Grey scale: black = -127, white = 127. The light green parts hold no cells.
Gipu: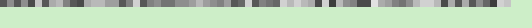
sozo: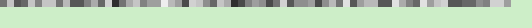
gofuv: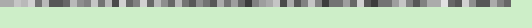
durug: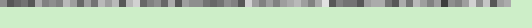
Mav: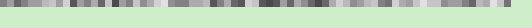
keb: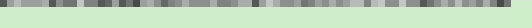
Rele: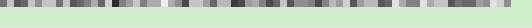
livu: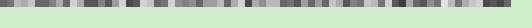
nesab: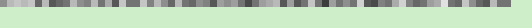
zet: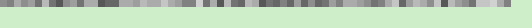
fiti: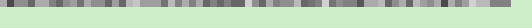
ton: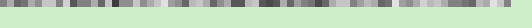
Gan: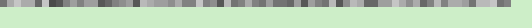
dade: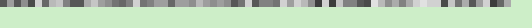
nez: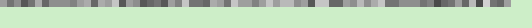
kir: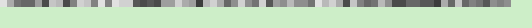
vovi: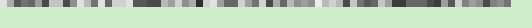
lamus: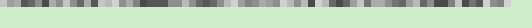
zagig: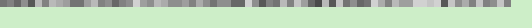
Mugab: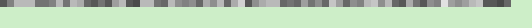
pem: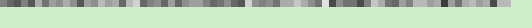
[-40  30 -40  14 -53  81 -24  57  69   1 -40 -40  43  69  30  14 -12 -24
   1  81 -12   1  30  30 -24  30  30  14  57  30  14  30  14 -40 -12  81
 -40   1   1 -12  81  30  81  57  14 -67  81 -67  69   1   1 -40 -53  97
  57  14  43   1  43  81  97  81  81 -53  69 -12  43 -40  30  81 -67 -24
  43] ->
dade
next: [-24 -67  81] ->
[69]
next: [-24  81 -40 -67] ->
[-12]
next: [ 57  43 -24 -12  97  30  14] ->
[43]
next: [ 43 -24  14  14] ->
[14]
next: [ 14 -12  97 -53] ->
[14]

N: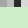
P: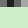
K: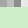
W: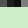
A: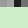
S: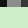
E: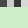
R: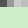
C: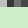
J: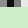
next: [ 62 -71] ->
[-15]
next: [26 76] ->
[62]
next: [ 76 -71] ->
[89]
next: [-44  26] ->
[76]
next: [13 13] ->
[-71]

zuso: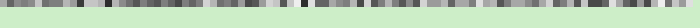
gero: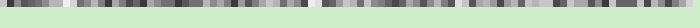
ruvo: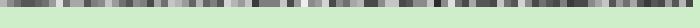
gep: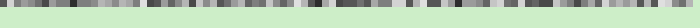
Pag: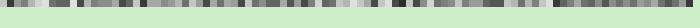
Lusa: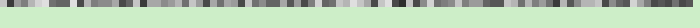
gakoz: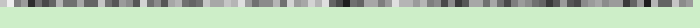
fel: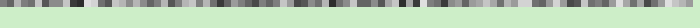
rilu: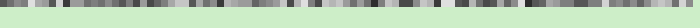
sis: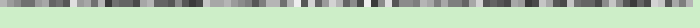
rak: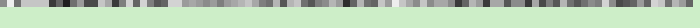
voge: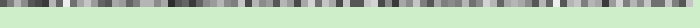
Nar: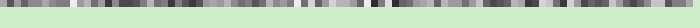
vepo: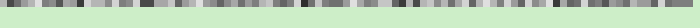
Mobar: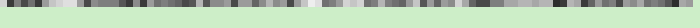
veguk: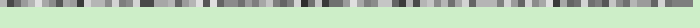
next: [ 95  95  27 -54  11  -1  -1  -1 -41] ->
[-69]
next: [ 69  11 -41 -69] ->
[-27]
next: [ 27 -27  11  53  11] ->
[27]

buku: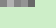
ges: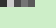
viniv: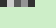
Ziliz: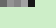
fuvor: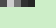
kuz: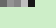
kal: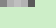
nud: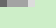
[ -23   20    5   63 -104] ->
kuz
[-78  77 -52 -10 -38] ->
ges
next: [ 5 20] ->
[-23]

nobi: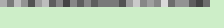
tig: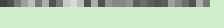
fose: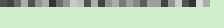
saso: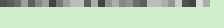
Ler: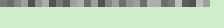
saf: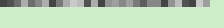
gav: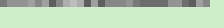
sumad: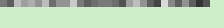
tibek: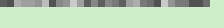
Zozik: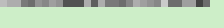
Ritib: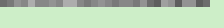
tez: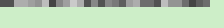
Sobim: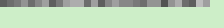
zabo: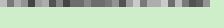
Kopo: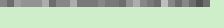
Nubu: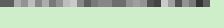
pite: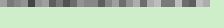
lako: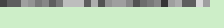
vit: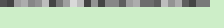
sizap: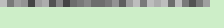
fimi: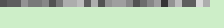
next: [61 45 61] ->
[-18]
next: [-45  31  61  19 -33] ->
[-59]
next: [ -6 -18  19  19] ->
[-45]

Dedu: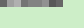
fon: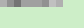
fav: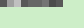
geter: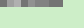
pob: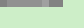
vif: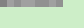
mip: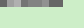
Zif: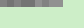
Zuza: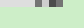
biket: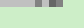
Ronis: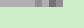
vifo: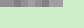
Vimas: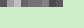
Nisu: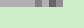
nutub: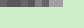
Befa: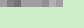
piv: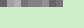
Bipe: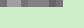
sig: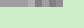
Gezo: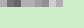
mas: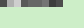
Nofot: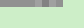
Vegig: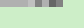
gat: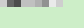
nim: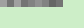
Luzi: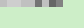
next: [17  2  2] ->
[-11]
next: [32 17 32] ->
[32]

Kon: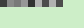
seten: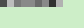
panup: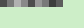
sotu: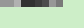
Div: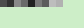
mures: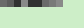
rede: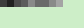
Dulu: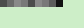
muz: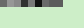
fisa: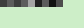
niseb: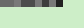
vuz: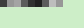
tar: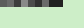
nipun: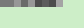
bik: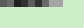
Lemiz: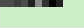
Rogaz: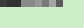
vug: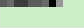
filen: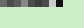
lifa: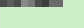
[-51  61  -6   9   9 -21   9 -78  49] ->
seten
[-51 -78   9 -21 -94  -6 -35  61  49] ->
Div
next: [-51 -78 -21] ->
[-94]

